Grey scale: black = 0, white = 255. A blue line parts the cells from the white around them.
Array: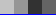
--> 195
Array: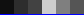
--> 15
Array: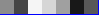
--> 140
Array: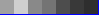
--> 160
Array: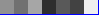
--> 145
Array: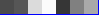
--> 75
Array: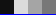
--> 16
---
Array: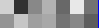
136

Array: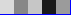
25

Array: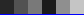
143

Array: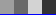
211

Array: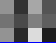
220

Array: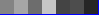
77
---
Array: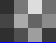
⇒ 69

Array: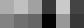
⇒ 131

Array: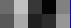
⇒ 88

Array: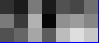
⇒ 122

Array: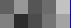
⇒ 129

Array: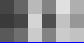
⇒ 58
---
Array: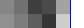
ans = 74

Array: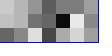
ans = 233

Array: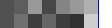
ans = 153

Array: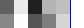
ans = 180

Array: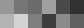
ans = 73

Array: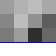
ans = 145

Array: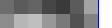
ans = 91

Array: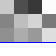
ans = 212
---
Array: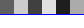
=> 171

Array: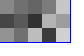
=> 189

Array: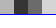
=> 107

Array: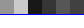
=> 86

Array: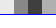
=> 136

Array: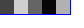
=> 101

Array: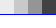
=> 149

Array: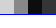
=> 53

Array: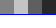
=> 95

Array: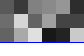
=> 202
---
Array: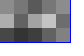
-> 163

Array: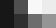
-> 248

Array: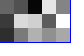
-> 208

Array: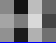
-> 217

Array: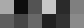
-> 83

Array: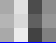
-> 96

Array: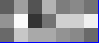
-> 52

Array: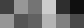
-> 116

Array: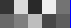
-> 41

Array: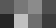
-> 139
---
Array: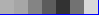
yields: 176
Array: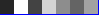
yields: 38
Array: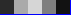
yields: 42
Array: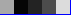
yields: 168
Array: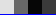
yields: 225
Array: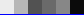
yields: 236
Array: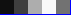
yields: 15
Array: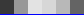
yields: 56
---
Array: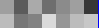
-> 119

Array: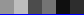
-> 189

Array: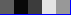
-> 8

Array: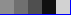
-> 112

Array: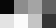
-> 251

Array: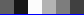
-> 23

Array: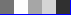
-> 253

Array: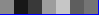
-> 23
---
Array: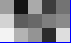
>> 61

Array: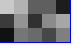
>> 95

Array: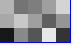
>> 159

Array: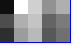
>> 146

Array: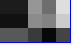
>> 110

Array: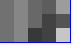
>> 93
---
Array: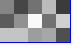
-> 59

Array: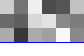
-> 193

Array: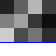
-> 63

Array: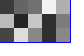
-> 175

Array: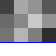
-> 86

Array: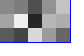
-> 195
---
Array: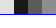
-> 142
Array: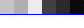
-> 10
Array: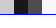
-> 248
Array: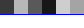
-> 164
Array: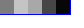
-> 7
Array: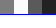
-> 34
